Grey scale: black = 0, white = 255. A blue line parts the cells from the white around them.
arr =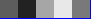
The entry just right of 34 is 166
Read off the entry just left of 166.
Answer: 34
